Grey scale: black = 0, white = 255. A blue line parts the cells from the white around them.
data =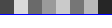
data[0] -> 72
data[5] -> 118
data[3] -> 154
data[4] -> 202

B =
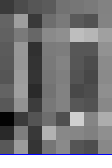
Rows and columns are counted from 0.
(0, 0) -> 58
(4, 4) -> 131
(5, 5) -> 83
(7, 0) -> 88
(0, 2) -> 86
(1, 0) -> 100
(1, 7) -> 131
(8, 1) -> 59
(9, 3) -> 178
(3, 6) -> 87
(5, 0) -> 85
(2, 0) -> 97
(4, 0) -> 89
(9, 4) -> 136
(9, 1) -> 126
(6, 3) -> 115
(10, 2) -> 52
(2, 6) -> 182
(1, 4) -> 122
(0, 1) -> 76
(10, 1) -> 155
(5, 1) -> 156
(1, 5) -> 90
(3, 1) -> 151
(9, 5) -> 134
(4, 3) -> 121
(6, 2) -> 42

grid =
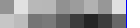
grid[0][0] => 147
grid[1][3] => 122
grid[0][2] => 184
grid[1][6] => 37
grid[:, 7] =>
[151, 60]

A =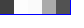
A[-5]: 64
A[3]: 171
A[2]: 250

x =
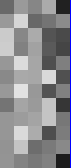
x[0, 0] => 105
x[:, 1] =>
[154, 214, 135, 129, 219, 169, 226, 165, 156, 218, 196, 131]
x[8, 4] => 119
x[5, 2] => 167
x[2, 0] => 203
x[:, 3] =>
[171, 116, 84, 90, 79, 217, 83, 196, 196, 78, 122, 129]
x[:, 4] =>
[33, 139, 74, 69, 127, 80, 129, 54, 119, 124, 137, 28]
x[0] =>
[105, 154, 134, 171, 33]
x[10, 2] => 109
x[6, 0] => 152
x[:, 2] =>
[134, 104, 171, 162, 166, 167, 152, 154, 164, 172, 109, 120]

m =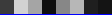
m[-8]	59
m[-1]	20
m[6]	31

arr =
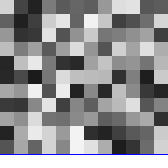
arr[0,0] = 211
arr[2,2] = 56
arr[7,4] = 64
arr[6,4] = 236
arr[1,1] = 32
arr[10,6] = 225
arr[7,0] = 58
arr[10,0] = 84
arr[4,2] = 232
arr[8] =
[163, 143, 219, 115, 111, 138, 153, 94, 106, 151, 170, 48]
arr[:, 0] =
[211, 97, 151, 189, 38, 40, 167, 58, 163, 35, 84]
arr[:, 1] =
[68, 32, 50, 125, 191, 74, 150, 54, 143, 171, 167]
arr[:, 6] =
[94, 242, 202, 149, 161, 187, 137, 94, 153, 47, 225]
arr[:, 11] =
[92, 213, 63, 173, 183, 202, 37, 131, 48, 203, 210]
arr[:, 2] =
[34, 63, 56, 160, 232, 27, 240, 136, 219, 234, 100]
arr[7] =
[58, 54, 136, 227, 64, 134, 94, 164, 186, 223, 86, 131]
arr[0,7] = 152
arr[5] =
[40, 74, 27, 119, 219, 191, 187, 184, 49, 127, 30, 202]
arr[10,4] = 135
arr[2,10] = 162
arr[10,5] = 243
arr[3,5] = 220
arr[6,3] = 83
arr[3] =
[189, 125, 160, 90, 158, 220, 149, 84, 208, 163, 223, 173]

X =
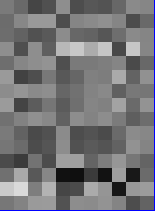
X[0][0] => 122
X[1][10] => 105
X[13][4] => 70
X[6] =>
[140, 149, 138, 142, 102, 113, 131, 137, 96, 120, 118]
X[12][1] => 169
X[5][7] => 125
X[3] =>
[142, 79, 142, 95, 184, 200, 172, 198, 72, 198, 134]
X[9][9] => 139
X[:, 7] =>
[83, 144, 86, 198, 126, 125, 137, 129, 141, 75, 84, 125, 18, 149, 147]
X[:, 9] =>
[138, 76, 138, 198, 74, 99, 120, 106, 94, 139, 146, 119, 24, 152, 77]
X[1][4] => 77
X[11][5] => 159
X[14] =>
[119, 131, 154, 155, 82, 141, 139, 147, 132, 77, 99]
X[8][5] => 141
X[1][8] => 133
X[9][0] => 122
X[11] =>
[75, 59, 115, 76, 159, 159, 100, 125, 150, 119, 100]
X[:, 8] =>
[103, 133, 110, 72, 133, 170, 96, 163, 123, 106, 98, 150, 159, 23, 132]
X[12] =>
[112, 169, 88, 135, 17, 15, 59, 18, 159, 24, 107]
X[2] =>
[109, 98, 81, 89, 140, 103, 99, 86, 110, 138, 133]
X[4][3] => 147
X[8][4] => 97
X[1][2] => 153
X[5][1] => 66
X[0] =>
[122, 105, 69, 80, 142, 77, 87, 83, 103, 138, 134]

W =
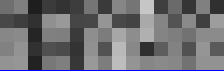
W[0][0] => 111
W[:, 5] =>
[61, 70, 58, 51, 55]
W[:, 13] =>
[53, 138, 114, 81, 114]
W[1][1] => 62
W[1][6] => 71
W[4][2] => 34
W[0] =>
[111, 127, 30, 59, 51, 61, 117, 58, 134, 117, 198, 63, 106, 53, 128, 48]
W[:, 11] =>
[63, 133, 132, 93, 138]
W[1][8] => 73
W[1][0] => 72
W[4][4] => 127
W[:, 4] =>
[51, 153, 127, 75, 127]
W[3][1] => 147
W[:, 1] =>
[127, 62, 138, 147, 150]
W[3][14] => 149
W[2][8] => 167
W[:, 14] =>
[128, 63, 139, 149, 146]
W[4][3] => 120
